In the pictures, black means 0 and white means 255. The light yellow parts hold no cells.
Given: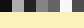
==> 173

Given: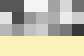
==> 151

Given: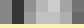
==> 54

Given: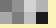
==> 126

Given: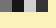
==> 22

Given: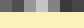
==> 80

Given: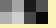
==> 206

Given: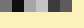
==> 15

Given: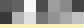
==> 180
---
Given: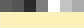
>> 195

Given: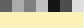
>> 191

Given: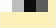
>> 189

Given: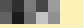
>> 155

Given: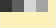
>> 163

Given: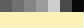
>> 154

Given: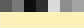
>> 164
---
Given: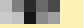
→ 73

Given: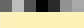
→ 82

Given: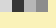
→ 182

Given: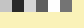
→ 116

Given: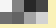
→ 99

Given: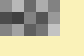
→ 85

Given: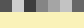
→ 103

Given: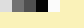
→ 114

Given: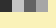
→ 166
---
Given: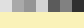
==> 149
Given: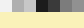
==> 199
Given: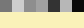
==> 142
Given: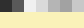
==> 240
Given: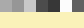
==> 200
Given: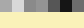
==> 138
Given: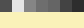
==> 133
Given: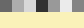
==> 216
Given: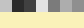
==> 64
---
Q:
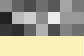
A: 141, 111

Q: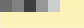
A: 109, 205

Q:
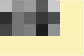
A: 191, 145

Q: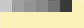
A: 200, 57

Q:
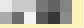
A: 232, 140

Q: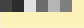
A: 67, 127

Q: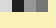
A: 217, 117

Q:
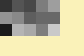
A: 51, 201

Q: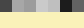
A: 70, 98
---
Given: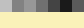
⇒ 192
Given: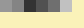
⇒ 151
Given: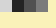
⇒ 213
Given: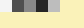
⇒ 244
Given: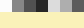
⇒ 252
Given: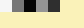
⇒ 246
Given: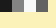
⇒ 26
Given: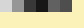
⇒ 214
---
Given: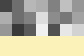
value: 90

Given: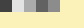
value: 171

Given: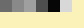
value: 159

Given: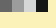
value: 214

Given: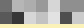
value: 214

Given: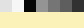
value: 6

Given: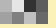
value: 192

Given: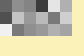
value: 143

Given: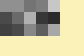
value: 135

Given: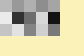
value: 132
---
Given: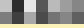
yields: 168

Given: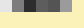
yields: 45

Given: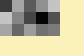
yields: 156

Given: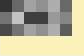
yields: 162

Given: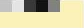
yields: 56

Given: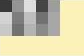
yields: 179

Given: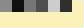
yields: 118
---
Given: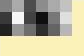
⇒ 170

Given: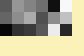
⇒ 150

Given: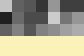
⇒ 97

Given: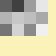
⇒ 64

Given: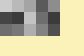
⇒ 185

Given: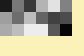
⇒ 120

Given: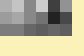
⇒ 196

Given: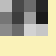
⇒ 73
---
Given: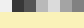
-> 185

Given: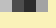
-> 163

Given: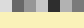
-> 198

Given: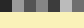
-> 133

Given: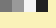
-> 33

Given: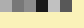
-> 26

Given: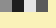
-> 90

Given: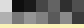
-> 70

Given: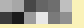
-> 101

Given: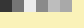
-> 138
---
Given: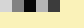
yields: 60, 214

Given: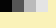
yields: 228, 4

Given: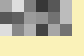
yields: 188, 221

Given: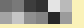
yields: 186, 164

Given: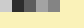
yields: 132, 204

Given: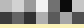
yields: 198, 60

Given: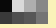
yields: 135, 57
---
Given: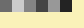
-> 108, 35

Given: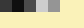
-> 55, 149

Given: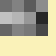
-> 111, 72

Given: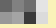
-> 101, 219

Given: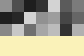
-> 145, 176

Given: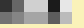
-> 50, 187

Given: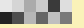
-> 231, 121

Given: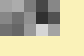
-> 163, 163

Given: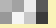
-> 181, 59
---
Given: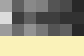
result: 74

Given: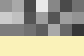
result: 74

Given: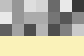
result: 233

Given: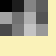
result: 132

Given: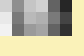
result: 99

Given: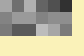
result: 80

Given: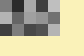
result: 63

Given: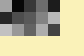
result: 109

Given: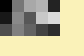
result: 179

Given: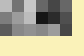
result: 70
